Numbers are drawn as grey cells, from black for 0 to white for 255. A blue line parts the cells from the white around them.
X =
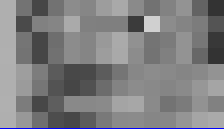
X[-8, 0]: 175
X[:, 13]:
[51, 84, 56, 51, 147, 165, 129, 170]
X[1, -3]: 132
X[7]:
[175, 152, 111, 77, 71, 92, 121, 138, 139, 134, 135, 149, 165, 170]
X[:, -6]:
[138, 59, 145, 140, 135, 140, 167, 139]
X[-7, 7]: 127
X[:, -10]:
[140, 170, 140, 140, 72, 70, 137, 71]
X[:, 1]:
[115, 74, 117, 115, 158, 155, 124, 152]
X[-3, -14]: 175
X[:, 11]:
[147, 132, 147, 147, 133, 138, 123, 149]
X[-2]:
[176, 124, 71, 94, 137, 136, 138, 164, 167, 138, 115, 123, 146, 129]
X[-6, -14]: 175
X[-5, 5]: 133
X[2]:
[175, 117, 70, 110, 140, 133, 153, 170, 145, 116, 123, 147, 119, 56]
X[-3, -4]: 133
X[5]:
[175, 155, 118, 83, 70, 81, 108, 131, 140, 137, 133, 138, 151, 165]
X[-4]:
[175, 158, 125, 91, 72, 73, 92, 117, 135, 140, 137, 133, 137, 147]
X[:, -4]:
[130, 140, 123, 128, 137, 133, 115, 135]
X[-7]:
[175, 74, 129, 133, 170, 128, 127, 127, 59, 208, 140, 132, 124, 84]
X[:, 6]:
[157, 127, 153, 157, 92, 108, 138, 121]
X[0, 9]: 114

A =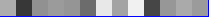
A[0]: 173
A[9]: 70
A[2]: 145
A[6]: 232

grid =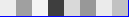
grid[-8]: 237
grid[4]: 217
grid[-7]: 160

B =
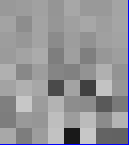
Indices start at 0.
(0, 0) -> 153
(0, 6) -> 153
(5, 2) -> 167
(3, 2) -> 171
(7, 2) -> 150
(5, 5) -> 64
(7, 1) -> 153
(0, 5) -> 153
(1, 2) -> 163
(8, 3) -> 194
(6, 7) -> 121
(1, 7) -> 165
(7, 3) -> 190
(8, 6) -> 99
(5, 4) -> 163
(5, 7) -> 151
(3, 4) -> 159
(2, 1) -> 151
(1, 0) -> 163
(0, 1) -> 156
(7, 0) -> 125

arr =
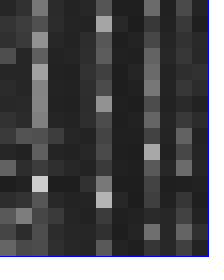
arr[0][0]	38
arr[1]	[52, 61, 80, 44, 36, 35, 165, 40, 29, 56, 34, 57, 31]
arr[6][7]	32
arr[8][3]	61
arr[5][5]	46
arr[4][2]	161
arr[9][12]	37
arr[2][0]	48
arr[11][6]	120
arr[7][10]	37
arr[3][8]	32
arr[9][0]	38
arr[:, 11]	[74, 57, 50, 55, 46, 55, 42, 57, 98, 71, 107, 32, 54, 66, 100, 64]
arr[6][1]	41
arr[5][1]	38
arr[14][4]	38
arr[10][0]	98
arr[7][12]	44
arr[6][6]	146
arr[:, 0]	[38, 52, 48, 78, 38, 43, 40, 50, 58, 38, 98, 30, 45, 89, 69, 101]
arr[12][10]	33
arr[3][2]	95
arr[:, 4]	[35, 36, 35, 37, 33, 34, 33, 35, 38, 34, 39, 30, 35, 37, 38, 39]
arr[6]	[40, 41, 133, 34, 33, 45, 146, 32, 30, 76, 34, 42, 34]
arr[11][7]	30
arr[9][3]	36
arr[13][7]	32
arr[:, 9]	[107, 56, 71, 99, 106, 119, 76, 101, 66, 168, 89, 67, 63, 42, 111, 54]

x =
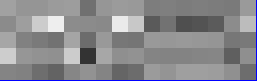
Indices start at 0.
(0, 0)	161
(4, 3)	99
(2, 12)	151
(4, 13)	157
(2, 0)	166
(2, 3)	114
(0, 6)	150
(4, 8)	108
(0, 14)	122
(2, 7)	119
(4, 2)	110
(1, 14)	140
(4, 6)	132
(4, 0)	132
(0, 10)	127
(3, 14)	95
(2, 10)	151
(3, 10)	131
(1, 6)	137
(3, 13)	134
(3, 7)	143
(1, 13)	91
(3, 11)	131
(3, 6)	167
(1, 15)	188
